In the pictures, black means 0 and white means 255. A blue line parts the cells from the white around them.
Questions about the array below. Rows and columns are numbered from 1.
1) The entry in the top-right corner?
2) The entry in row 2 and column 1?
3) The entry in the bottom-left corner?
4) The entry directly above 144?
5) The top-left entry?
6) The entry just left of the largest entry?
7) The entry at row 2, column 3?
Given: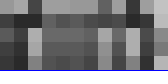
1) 194
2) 63
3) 55
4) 166
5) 152
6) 158
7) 42

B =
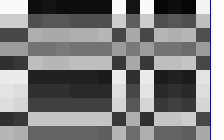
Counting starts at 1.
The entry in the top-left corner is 250
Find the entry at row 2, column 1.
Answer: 205
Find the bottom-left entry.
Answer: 182
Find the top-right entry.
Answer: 243
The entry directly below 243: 190
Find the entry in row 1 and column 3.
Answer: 13
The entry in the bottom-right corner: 169
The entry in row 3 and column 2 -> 71
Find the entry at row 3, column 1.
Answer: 71
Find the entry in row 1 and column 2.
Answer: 250

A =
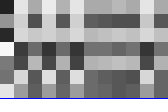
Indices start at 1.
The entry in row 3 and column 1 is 40
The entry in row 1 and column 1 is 34
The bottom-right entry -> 101
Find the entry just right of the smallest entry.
229
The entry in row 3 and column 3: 200
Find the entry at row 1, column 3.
170
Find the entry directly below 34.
148
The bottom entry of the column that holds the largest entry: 229
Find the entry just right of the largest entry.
60
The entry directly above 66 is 53
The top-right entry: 170
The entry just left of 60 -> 248

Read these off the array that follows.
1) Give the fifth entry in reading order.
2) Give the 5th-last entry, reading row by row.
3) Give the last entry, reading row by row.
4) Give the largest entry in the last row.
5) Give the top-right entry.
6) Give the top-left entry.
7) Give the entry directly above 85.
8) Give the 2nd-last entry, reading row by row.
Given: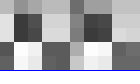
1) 187
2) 200
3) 103
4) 247
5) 194
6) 187
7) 226
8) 103

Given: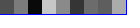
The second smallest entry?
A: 53
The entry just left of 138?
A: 199
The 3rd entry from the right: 108

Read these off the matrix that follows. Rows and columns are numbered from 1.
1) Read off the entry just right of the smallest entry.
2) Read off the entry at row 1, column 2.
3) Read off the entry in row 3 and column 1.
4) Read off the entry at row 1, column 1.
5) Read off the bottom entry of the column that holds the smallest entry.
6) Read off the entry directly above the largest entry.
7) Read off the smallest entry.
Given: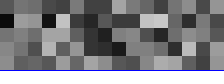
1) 156
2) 116
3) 116
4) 87
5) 141
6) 65
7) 11

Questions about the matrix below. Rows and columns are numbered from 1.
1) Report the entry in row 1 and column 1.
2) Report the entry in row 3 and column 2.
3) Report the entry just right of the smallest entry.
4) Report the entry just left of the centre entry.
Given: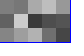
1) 126
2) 158
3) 78
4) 204

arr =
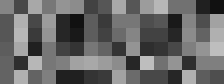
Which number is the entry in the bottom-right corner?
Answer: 78
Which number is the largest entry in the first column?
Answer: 133
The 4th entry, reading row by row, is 119
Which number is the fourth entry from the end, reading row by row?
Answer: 38
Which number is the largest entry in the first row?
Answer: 183
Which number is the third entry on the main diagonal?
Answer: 58
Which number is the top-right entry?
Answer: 17
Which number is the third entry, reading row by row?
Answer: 168
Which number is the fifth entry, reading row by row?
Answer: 148
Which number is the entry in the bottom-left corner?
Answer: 99
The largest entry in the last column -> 190
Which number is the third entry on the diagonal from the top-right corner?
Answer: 140
